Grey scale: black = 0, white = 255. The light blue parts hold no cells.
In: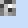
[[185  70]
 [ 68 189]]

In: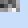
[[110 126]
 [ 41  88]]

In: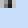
[[189 150]
 [190 115]]

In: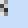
[[223 143]
 [ 70 204]]

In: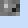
[[112 146]
 [115 196]]

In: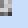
[[133 210]
 [127 197]]

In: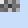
[[230  95]
 [ 83 128]]

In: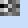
[[177 222]
 [  3  56]]
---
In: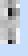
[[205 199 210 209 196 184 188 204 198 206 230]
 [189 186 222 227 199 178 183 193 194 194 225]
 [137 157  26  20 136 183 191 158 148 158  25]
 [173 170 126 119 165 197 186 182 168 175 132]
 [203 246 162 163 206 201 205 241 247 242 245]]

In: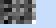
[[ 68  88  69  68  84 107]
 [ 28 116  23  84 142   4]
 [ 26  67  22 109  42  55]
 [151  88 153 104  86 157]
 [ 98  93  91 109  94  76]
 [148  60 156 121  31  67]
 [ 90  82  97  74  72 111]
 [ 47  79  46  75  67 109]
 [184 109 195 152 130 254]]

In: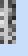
[[ 84  91 174 223 121 227 205  90 194 118  71]
 [201 201 201 201 201 200 201 202 201 201 201]
 [ 72  79 169 127  86  59  97 160 109 198  69]
 [121  44  80  94  38 191 104  83 188  84 169]]

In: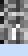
[[ 17  46  55 208  26  33 187 136 109 116  11]
 [161 103 177  89 115 170 159  88  90  90 156]
 [ 94 158  89 184 148  90 156 159 168 168  97]
 [ 95 160  77 218 137  85 103 252 245 254 101]
 [ 62  66  58 177  59  62 239 119  81  86  60]
 [114 103 121 197  98 119 112 177 127 137 109]
 [145 177 113 160 171 130 134 177 208 205 152]]

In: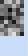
[[ 53 136 110 124  28  71 161 106 174]
 [177 110 110 110  74 191  65 128 110]
 [193 110  13  80  22  89 102 196 184]
 [113 182 110 153 110  24 110 170 223]
 [190 119  48  54 110 133  81 165 129]
 [ 99  57 162  68 155 175 110 110  35]]

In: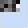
[[ 89 107  46]
 [101  14 139]
 [129 100 118]
 [ 59  33  54]
 [  4 249 167]]

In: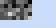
[[143  79 110  83  81]
 [105  21  92 114  85]
 [ 71 110 109 212  97]
 [ 29  12 128 140  47]
 [120  60 159  78 134]
 [113  95  75  74  61]
 [ 90  14 129 129 143]
 [  4 111 142  46 200]]
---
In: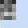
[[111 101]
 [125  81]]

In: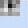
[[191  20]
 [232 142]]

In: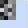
[[135 189]
 [123  58]]

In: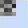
[[140 153]
 [ 60  76]]

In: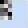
[[220 112]
 [ 57 197]]

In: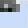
[[178 102]
 [ 63  13]]

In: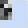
[[227 183]
 [ 40  25]]

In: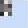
[[124  68]
 [130 133]]
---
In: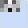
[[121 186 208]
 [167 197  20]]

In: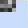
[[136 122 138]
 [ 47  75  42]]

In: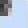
[[ 51 121 106]
 [ 68 100 177]]

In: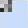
[[215 154 119]
 [ 36 174  91]]

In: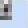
[[190 103 136]
 [152  44 143]]

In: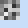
[[136 191 207]
 [150  51 207]]

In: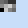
[[137 180 206]
 [  0 199 130]]
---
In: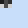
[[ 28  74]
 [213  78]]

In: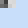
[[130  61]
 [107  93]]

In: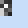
[[139  51]
 [ 54 248]]

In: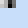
[[219 174]
 [197 174]]

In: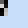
[[ 94   9]
 [218  21]]

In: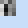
[[135 178]
 [220  39]]

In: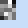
[[ 84  85]
 [162 154]]

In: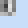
[[146 107]
 [131  60]]

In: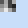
[[ 87 168]
 [142 178]]
